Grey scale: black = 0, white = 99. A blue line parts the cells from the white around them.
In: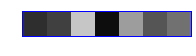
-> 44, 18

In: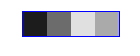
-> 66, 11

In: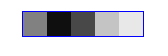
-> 90, 50

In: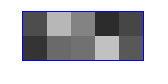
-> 27, 20

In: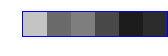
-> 17, 76

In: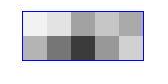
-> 66, 70
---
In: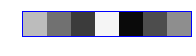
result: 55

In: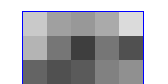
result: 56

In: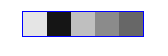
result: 40

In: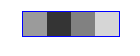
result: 83

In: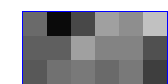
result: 24

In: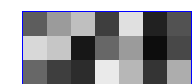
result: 67

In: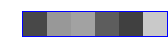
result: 78

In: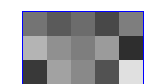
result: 87

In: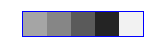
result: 94
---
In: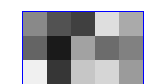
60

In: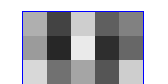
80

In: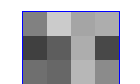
54

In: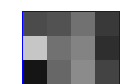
26

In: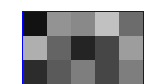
49

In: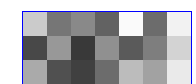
91

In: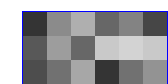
57

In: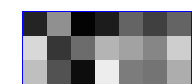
67
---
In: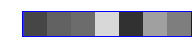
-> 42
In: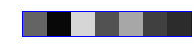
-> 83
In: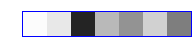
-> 14
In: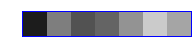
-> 32
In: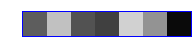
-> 32
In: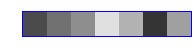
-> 55
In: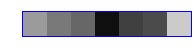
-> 40
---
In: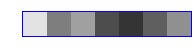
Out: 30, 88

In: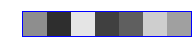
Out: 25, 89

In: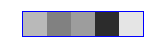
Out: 61, 89

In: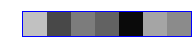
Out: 38, 75

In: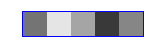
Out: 64, 89

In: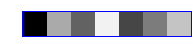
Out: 94, 94

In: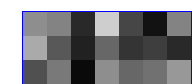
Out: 40, 80

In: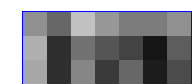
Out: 33, 75

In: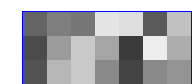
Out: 64, 92
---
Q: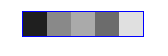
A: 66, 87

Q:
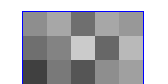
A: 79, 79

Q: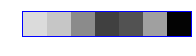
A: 25, 85

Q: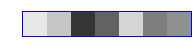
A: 38, 90

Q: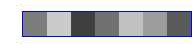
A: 44, 79

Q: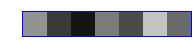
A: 48, 76

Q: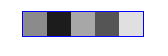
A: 65, 87
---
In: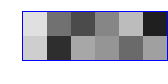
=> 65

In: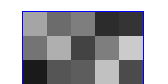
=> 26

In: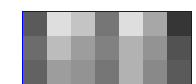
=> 61

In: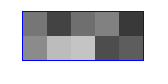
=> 76

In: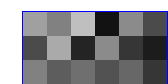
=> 14

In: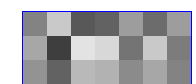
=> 88

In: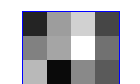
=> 99

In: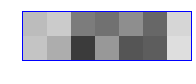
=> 23

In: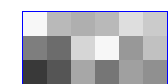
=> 83

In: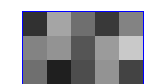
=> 33
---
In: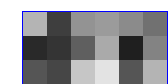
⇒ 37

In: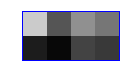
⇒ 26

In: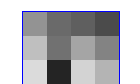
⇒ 64

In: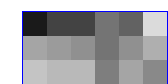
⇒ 56

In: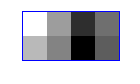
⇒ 0

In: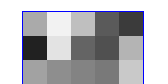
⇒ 39

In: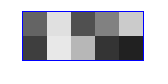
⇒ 71
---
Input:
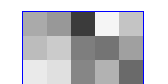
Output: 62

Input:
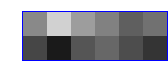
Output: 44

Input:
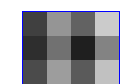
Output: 51

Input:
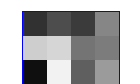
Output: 48

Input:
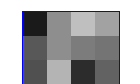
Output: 45

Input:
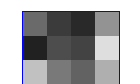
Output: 86

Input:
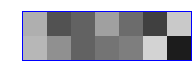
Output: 78

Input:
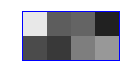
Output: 13

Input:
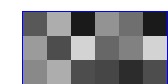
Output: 82

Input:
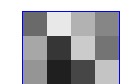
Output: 45
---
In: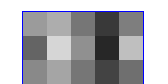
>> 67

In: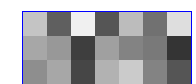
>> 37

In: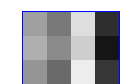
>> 47

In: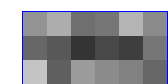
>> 67

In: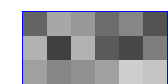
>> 65

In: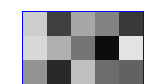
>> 25

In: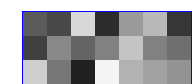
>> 28

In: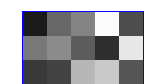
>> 40

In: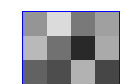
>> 85
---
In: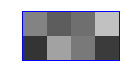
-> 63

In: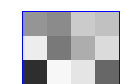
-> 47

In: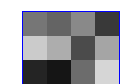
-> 67

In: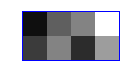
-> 51

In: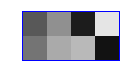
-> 66

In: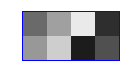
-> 80
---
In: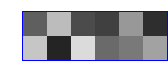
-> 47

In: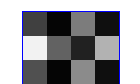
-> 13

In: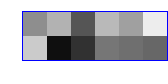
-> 43

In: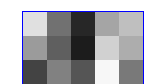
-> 81

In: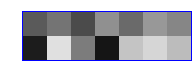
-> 83

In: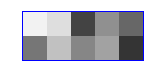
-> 63

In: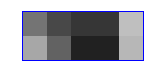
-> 13

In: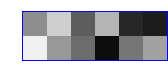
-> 46
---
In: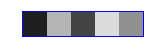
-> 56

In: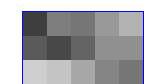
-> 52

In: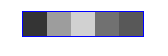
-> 44

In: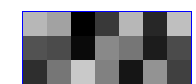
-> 32

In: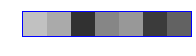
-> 52

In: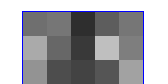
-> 43

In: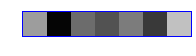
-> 42

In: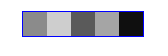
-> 54
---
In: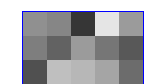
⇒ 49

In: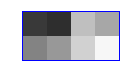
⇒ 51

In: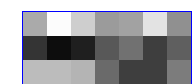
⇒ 20

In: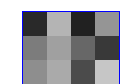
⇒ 48

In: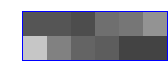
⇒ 77

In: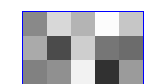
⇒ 66
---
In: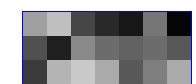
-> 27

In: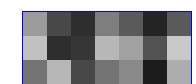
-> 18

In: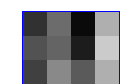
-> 4

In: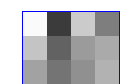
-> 79

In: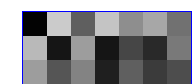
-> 37

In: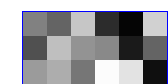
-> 77
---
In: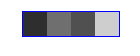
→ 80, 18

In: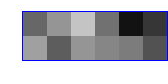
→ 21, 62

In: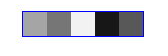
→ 34, 64

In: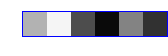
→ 19, 69

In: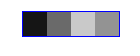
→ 57, 8

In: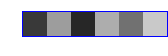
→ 78, 22
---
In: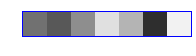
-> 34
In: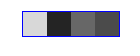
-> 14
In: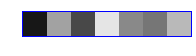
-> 63
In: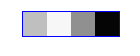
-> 96
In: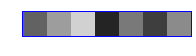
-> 61
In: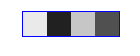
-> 13
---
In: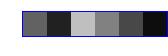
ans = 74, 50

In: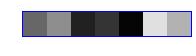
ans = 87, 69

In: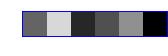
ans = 84, 56

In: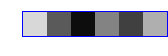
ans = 84, 68

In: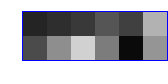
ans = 81, 69

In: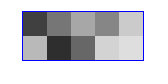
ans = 86, 82

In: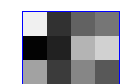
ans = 93, 81

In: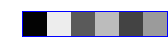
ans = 92, 73
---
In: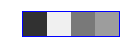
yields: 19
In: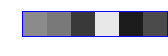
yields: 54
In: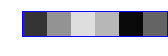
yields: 20
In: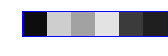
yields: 5
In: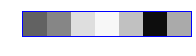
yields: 38
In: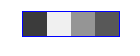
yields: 23
